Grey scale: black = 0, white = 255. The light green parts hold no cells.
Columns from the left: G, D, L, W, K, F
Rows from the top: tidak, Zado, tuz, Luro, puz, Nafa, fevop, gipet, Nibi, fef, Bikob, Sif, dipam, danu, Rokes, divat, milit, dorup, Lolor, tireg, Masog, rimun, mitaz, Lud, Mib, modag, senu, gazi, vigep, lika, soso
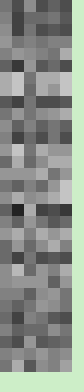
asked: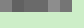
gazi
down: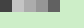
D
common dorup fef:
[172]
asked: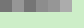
fef
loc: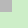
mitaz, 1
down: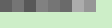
K
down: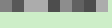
W

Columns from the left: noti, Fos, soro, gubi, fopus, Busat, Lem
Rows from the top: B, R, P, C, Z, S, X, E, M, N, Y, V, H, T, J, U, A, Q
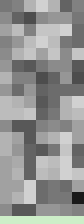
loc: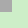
T, 1
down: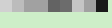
Lem
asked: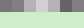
B

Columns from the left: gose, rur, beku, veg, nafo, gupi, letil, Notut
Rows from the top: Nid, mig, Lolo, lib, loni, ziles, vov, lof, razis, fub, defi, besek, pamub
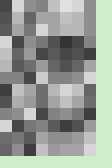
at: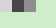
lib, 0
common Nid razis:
[193]
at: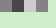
vov, 1
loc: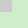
vov, 3
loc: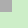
razis, 1

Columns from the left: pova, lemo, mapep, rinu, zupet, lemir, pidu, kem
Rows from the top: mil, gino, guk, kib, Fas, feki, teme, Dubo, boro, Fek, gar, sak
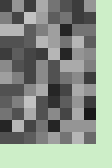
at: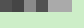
feki, 1
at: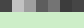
gino, 1
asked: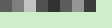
boro
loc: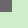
sak, 7
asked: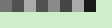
Fek
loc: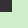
boro, 4

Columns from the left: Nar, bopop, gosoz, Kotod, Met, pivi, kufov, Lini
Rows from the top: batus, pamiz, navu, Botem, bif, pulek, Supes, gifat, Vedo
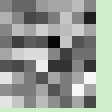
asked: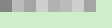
navu
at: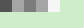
Supes, 3
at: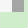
gifat, 6
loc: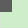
Botem, 2
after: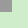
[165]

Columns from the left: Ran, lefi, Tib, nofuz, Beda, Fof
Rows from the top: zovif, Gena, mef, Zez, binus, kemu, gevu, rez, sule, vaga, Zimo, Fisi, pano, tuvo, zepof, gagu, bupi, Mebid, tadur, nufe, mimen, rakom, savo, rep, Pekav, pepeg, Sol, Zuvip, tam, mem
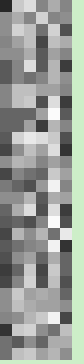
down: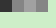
Fof
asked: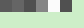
tadur
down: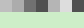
Tib
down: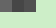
nofuz
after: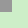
[242]
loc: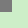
gagu, 0

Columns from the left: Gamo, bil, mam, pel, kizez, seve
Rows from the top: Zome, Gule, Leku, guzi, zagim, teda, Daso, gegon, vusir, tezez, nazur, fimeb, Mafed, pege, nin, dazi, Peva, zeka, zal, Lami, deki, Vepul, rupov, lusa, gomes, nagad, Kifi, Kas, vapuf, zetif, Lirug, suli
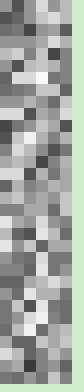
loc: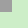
Leku, 4
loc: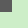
Leku, 5
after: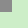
[82]
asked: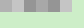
Peva
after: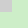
[130]
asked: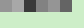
Lirug
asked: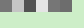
nagad

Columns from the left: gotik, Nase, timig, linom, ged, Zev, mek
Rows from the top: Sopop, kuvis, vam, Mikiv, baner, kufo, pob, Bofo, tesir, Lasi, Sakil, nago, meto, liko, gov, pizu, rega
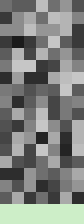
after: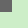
[92]
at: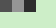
pizu, 1
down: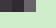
linom
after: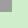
[45]
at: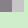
Sakil, 2
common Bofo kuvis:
[111]

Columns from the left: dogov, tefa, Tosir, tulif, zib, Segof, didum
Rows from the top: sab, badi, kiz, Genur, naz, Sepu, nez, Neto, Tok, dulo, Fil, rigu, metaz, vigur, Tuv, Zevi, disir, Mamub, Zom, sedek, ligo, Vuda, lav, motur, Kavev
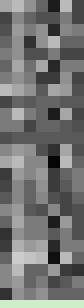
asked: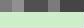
naz
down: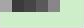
dogov
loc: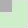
ligo, 1
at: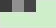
nez, 4
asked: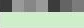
Tuv
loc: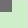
Sepu, 2

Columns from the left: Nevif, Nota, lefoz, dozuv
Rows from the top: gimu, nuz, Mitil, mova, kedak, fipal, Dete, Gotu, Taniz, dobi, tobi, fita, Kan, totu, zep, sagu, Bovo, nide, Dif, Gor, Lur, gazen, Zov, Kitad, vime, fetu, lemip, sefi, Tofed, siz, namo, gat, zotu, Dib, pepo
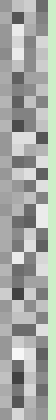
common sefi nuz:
[181]
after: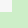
[223]
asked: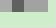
Dete

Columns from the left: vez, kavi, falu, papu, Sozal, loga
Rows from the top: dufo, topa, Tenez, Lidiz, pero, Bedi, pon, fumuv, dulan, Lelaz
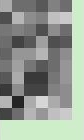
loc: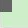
pero, 0
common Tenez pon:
[118]

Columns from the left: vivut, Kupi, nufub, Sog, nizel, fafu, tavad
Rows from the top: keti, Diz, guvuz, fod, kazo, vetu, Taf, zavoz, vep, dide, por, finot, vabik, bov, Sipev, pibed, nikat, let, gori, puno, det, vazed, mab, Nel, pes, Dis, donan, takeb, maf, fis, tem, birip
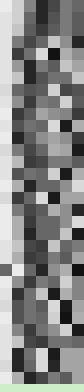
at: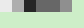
pibed, 0
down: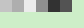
Kupi
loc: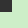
pes, 1
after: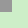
[38]
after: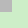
[59]
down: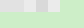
vivut

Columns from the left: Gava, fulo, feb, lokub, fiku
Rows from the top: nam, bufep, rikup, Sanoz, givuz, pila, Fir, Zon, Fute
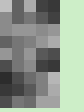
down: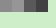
lokub
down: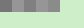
feb
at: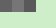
bufep, 1

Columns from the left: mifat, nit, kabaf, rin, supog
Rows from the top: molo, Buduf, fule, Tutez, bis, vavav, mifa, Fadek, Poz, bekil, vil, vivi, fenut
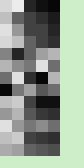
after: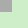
[160]
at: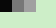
Fadek, 0
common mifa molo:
[7]
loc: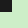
Buduf, 4
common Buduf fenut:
[98]

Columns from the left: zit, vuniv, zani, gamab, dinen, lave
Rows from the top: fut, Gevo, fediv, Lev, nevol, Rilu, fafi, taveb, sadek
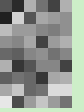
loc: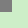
fediv, 4
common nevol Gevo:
[144]
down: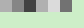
lave
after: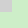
[85]
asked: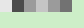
sadek

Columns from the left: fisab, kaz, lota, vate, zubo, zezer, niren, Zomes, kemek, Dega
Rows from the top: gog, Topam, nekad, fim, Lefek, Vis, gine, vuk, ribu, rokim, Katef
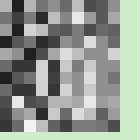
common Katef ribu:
[77]
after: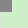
[231]

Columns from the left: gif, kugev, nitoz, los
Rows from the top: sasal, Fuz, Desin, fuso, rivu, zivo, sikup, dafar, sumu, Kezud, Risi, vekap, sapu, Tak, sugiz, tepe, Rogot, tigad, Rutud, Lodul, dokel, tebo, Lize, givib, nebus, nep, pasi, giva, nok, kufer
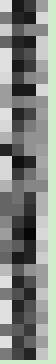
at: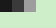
sasal, 1
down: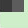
kugev
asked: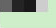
fuso
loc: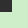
tigad, 2
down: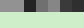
nitoz
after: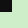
[36]

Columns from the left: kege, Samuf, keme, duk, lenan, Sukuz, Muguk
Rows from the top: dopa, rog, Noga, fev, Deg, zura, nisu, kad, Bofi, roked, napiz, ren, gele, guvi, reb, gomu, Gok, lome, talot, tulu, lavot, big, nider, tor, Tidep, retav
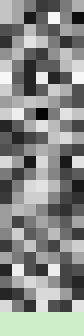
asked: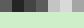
ren
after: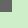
[25]

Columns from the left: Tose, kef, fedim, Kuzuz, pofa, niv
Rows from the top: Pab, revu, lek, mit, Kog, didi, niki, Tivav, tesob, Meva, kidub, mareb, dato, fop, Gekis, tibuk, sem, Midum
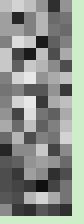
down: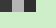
fedim
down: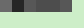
Tose

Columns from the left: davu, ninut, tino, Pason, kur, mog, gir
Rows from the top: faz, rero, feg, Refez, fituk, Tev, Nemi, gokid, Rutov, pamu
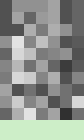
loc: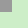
rero, 3
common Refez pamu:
[226]
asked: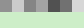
Rutov
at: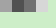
Rutov, 3
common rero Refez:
[81]
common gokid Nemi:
[81]
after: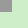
[163]

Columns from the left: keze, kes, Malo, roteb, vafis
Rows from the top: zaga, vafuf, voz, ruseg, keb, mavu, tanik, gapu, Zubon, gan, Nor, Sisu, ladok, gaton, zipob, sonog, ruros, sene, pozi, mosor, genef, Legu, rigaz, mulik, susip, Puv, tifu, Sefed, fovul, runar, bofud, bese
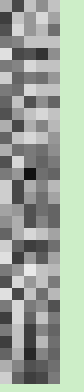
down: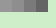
vafis
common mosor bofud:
[174]
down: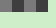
keze
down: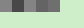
kes
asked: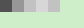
gan
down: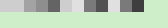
keze

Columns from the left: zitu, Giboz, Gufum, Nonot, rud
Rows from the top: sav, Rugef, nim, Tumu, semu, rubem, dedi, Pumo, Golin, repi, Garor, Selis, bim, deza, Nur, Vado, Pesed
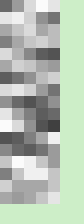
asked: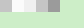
deza
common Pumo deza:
[155]
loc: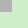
semu, 1

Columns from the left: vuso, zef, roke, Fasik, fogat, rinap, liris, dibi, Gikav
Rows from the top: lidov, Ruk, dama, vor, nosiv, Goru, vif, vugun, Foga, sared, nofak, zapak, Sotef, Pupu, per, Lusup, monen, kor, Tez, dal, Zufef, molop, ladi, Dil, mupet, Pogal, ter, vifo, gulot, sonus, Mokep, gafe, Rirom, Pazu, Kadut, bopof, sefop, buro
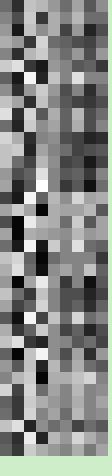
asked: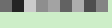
nofak
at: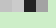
Sotef, 0
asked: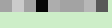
kor
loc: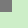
buro, 7
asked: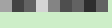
Pogal

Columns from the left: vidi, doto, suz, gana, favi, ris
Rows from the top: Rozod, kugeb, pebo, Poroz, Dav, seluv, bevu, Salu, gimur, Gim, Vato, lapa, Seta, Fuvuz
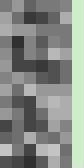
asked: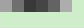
kugeb
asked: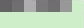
lapa
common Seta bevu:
[111]
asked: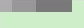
pebo
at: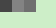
Dav, 1
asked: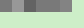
Rozod
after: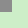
[69]

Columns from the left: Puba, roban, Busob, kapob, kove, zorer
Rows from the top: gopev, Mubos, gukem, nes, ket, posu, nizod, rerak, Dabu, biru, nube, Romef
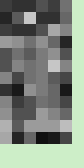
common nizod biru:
[132]
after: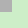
[91]
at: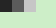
Mubos, 0
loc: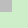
nube, 5
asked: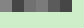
nizod
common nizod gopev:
[113]
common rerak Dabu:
[103]

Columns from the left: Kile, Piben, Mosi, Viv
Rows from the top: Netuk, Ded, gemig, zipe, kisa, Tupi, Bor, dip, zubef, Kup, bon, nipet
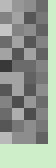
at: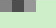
zubef, 0
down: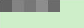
Viv

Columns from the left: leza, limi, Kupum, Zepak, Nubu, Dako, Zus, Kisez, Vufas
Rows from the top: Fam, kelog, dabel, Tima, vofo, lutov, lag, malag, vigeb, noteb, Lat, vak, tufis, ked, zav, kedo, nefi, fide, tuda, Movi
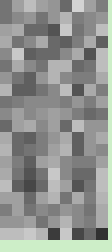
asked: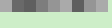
vak
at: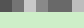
zav, 2

